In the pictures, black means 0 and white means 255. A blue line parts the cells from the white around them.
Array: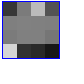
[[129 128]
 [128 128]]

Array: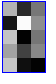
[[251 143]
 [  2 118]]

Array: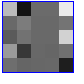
[[124 105]
 [114 105]]

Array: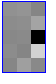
[[142 164]
 [138   1]]

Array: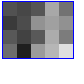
[[ 76 146]
 [ 66  89]]

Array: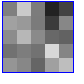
[[153 123]
 [183 138]]

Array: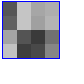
[[197 160]
 [ 84  58]]
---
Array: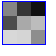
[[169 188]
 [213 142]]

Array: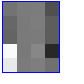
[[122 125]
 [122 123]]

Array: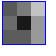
[[ 25 152]
 [ 92 153]]

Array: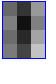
[[ 17 128]
 [ 41 164]]

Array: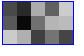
[[  9 112]
 [175  64]]

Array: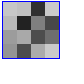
[[ 34 127]
 [169  77]]

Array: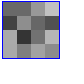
[[142 103]
 [ 52 114]]

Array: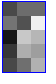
[[ 81 240]
 [200 182]]
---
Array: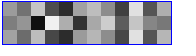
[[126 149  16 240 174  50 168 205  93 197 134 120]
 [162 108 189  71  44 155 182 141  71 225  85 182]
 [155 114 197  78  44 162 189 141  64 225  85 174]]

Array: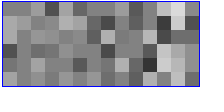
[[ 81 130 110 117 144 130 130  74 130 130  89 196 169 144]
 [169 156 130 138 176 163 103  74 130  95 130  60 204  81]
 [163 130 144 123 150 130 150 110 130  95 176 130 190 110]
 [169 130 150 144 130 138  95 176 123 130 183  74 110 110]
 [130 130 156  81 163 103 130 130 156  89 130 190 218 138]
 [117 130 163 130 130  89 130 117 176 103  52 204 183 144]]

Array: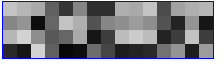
[[134 148  14 102 195 175  82 134 142 156 142  82  35 148  22]
 [182 210 142  88 102 169  22  61 188 203 188  35  61 195  61]
 [195 182 169  96  53 134  47  47 175 169 195  75 162 175 182]
 [ 41  22 210  96   8  14 108  69  29  35  41 114 148  29 156]]

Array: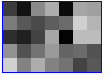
[[ 46  32  67 166   3 188 188]
 [123  88  74  94 107 208 180]
 [146  82 115 154 100 107  82]
 [ 60  18 138 173  11 166 160]
 [208 130 173 130 115  67  88]]

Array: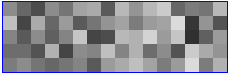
[[140 103  77 140 117 163 170  90 184 148 184 203 103 124 117 184]
 [109 109  83 177  69 140 132 191 132 177 109 140  83 203 170 148]
 [124 140 117 103 117 132  90 155 170 191 163 124 155 219 124 177]
 [132  90 140  96 132 197  69  77 184 177 211 155 197  48  96 155]
 [191  69 170 103 155  90 117 148 163 124 155 163 219  54 148  83]]

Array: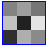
[[131 158 118]
 [ 47 174 138]
 [194  33 228]]
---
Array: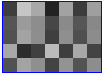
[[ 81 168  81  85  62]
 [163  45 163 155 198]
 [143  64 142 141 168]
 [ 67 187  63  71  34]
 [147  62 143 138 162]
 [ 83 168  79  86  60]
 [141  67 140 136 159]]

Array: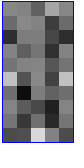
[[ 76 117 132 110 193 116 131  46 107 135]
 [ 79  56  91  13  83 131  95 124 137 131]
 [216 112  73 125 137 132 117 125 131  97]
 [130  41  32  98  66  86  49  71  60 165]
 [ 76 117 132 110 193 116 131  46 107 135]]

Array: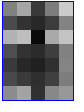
[[140  73  58  78 178  75 129]
 [163  58  39  50 190  50 166]
 [ 49  47  32  43  10  40  57]
 [136  63  48  62 169  60 125]
 [152 125 132 129 195 131 203]]

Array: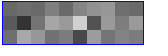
[[111  90 104]
 [168  51 110]
 [151 116 106]
 [113 166 127]
 [124 154 106]
 [ 72 208 133]
 [156  82 146]
 [117 154 151]
 [131 125 111]
 [124 154 106]]

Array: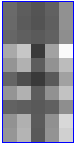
[[150 146  98 148 100 148 169 102 105 106]
 [180 176  94 177  78 177 198  95  91  93]
 [ 89  91  89  93  57  93  58  90  83  84]
 [147 144  96 145  89 146 162  97  95  97]
 [208 216 142 194 161 188 250 142 145 145]]

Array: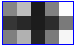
[[127  54 134]
 [177  40 189]
 [ 36  28  27]
 [123  44 129]
 [246 122 252]]
